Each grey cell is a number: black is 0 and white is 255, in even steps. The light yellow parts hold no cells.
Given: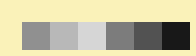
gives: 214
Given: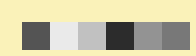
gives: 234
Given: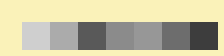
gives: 207
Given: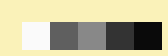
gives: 250
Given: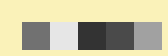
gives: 230
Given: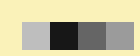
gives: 190
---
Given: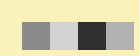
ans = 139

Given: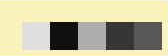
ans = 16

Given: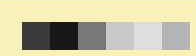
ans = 120

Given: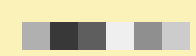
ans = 94

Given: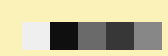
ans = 15

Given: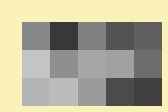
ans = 188

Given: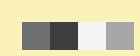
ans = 112

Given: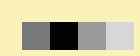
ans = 120

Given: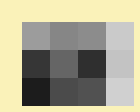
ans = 28
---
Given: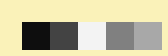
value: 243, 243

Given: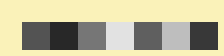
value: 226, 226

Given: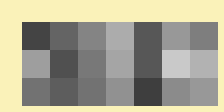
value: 165, 201

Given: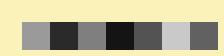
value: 20, 201

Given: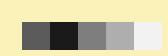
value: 126, 242

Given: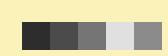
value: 117, 224
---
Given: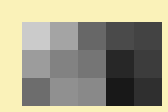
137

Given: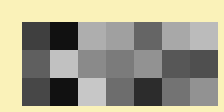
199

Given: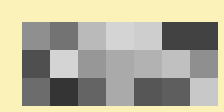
100

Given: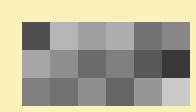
143

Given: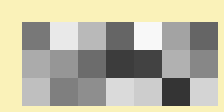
142

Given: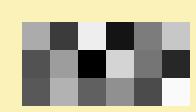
96

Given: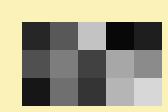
52

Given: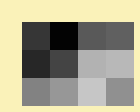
198

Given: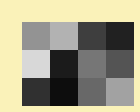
104
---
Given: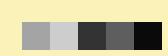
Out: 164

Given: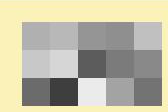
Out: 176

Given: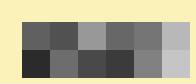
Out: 96

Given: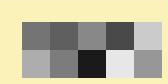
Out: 116

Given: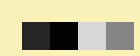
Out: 37

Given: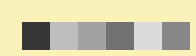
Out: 55

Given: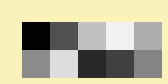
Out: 2

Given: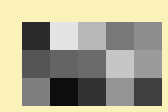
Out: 42

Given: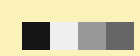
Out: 21
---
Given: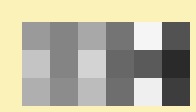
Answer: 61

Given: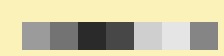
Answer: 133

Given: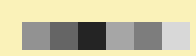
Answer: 216

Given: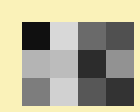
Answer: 51

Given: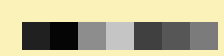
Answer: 123

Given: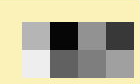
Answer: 160

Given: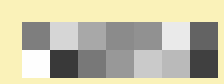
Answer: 64

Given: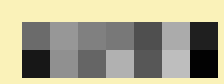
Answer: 2

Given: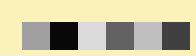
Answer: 64
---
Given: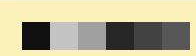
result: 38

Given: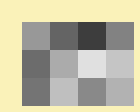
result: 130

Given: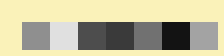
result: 58

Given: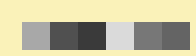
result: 218

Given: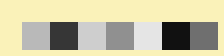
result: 144

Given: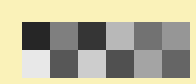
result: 184

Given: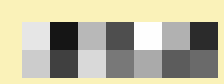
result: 78

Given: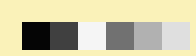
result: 113

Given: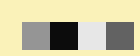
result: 98
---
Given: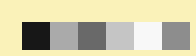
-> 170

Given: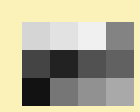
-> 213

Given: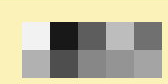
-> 177

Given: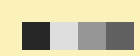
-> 97

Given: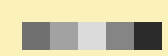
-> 133

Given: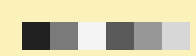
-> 152

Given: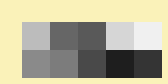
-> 188

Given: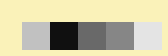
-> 134

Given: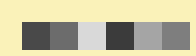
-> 126
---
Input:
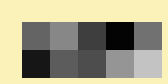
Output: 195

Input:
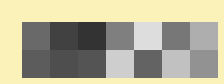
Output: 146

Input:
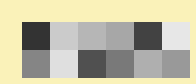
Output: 153

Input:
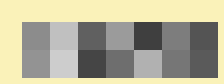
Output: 90

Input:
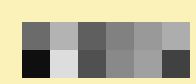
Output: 65

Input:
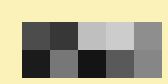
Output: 134

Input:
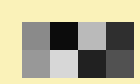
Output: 81

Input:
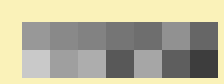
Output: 61

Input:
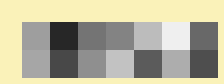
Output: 78
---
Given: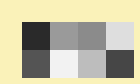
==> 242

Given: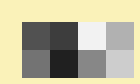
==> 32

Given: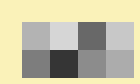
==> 53

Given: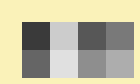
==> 224

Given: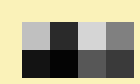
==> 4

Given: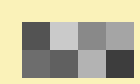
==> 96

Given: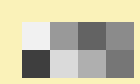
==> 218
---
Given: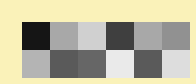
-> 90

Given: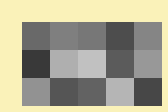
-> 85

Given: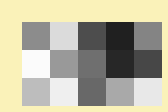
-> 239

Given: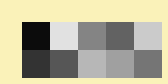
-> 86

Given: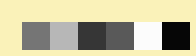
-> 183

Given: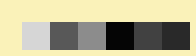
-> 88
